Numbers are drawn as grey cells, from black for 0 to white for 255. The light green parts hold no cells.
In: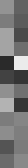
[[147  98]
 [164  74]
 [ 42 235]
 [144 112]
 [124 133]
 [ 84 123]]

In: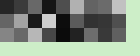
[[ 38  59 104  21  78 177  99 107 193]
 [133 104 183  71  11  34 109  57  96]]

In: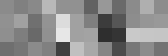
[[139 128 137 184 145 145  98 152 106 139 175 140]
 [143 126 105 145 231 161 163  46  52 201 198 197]]

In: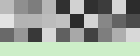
[[187 143 125 182  48 210  48  60 213  44]
 [105 151  56 215  96 168  66 126 174 216]]

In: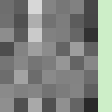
[[110  94 215 132 119 129  71]
 [141  91 202 129 126 102  49]
 [117 135 117 125 150 100 135]
 [138 129 133 115 124 132  95]]

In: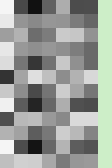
[[245  73  17  97 173  76  77]
 [158 178 109 124 202 198 146]
 [220 118  54 114 200 144 105]
 [200 141  74 117 205 165 118]
 [ 78 184 188 153 137 218 218]
 [245  77  20 103 180  93  83]]

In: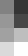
[[130  53]
 [161 190]]

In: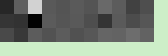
[[ 39  95 210  89  84  90  84 105  92  65  78]
 [ 73  56  92  82  92  81  87 101  99 109  98]]
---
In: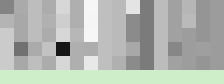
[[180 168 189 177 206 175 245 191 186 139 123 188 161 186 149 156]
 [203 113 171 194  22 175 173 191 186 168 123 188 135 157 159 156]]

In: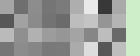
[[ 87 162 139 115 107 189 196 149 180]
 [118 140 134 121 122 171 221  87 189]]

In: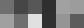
[[160 111 224  48 149  92]]

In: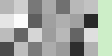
[[229 252  94 160 175 161  41]
 [ 75 189 122 172 154  45 177]]

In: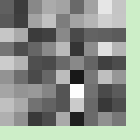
[[ 89  63 163 193 125 163 181 207 198]
 [117  78 102 138 186  52 141 224 180]
 [147 110  74 103 188  24 120 191 150]
 [192 170 114  99  84 203 105  56  76]]

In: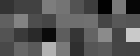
[[ 96 131  77  70 111 111 113  69  88  85]
 [ 73 103  90 178 122  47  86  91  69  68]]

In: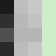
[[ 48 184 194]
 [ 41 188 198]]

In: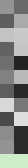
[[ 94 170]
 [ 98 197]
 [130 185]
 [217 119]
 [140  42]]

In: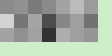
[[210 118 165  76 135 159 114]]
